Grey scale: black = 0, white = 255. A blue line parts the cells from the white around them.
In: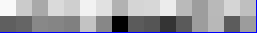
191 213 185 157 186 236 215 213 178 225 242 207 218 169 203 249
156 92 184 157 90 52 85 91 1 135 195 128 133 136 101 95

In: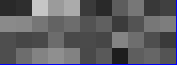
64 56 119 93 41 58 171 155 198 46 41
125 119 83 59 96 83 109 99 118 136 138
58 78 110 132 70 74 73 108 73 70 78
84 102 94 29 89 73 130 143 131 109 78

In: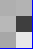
179 175
62 184
231 167

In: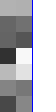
176 178
113 102
85 100
248 49
226 186
119 132
135 72

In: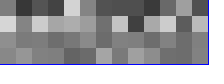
80 159 105 58 79 79 82 132 211 67 84 55 125
186 92 204 169 64 195 112 157 173 166 204 132 214
128 109 130 109 127 129 108 138 120 110 125 123 143
130 109 111 141 160 122 165 107 100 127 129 150 136

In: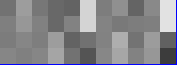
226 137 100 144 125 212 99 104 119 157 114
226 127 125 121 131 212 130 104 129 151 127
97 156 115 174 130 113 99 157 126 134 124
60 151 130 166 135 84 114 165 134 128 134

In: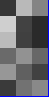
132 185 54
42 66 207
42 64 187
103 146 106
65 96 151
137 114 58
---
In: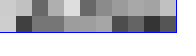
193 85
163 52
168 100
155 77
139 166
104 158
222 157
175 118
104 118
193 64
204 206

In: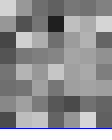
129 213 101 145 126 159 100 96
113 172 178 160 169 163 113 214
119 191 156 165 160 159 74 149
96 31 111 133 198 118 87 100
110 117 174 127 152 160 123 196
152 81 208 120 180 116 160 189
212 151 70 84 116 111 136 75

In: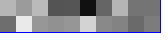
116 124
116 106
181 131
101 137
17 211
85 150
84 145
186 151
155 234
182 110

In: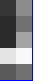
140 113 164 248 113
54 43 43 228 90

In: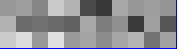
149 86 162
158 160 115
151 58 180
168 144 166
56 125 140
74 168 164
179 97 154
202 106 224
134 113 152
158 107 220
152 178 203

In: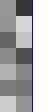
53 213 197 78 135 117 149
150 149 100 139 177 123 204

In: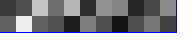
140 65
71 119
38 78
133 20
146 77
44 124
182 29
110 81
194 96
80 238
58 96
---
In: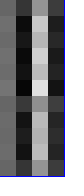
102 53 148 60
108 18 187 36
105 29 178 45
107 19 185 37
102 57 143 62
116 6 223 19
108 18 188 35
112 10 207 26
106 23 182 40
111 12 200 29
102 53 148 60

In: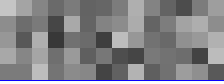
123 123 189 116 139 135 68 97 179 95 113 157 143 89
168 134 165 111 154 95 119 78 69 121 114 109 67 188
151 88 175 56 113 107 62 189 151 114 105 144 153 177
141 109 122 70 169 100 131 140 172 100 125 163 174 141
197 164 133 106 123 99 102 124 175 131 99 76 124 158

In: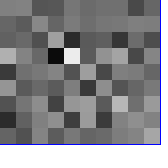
100 81 132 92 120 101 106 125 132 166
43 97 128 143 62 155 59 130 143 130
82 117 141 66 150 157 90 183 111 154
149 90 105 91 126 57 142 84 102 121
58 112 120 132 82 158 72 127 123 102
176 131 104 11 236 91 146 164 72 133
97 105 80 160 43 90 95 54 108 77
102 91 136 101 123 110 118 120 127 125
128 130 85 87 118 107 112 112 73 102

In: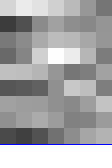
74 64 82 113 141 166 179
144 159 171 156 129 131 155
161 157 156 144 137 158 195
86 90 97 144 200 190 126
192 190 181 150 118 126 162
105 133 208 254 236 182 124
121 139 170 188 184 167 150
60 80 139 161 142 136 149
213 235 226 208 186 151 117

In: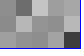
159 146 142 163 61
139 183 148 143 184
142 109 196 158 167

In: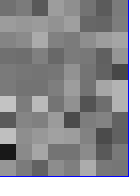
150 123 98 141 127 172 120 118
24 138 166 116 116 139 89 121
191 142 152 161 157 130 75 97
90 133 128 155 75 125 131 98
195 124 186 116 145 83 110 179
122 115 115 126 157 115 166 179
122 118 116 118 146 116 98 71
112 110 128 104 123 120 96 149
132 139 171 129 123 142 157 165
156 151 155 146 159 103 101 125
113 123 89 157 143 115 91 123
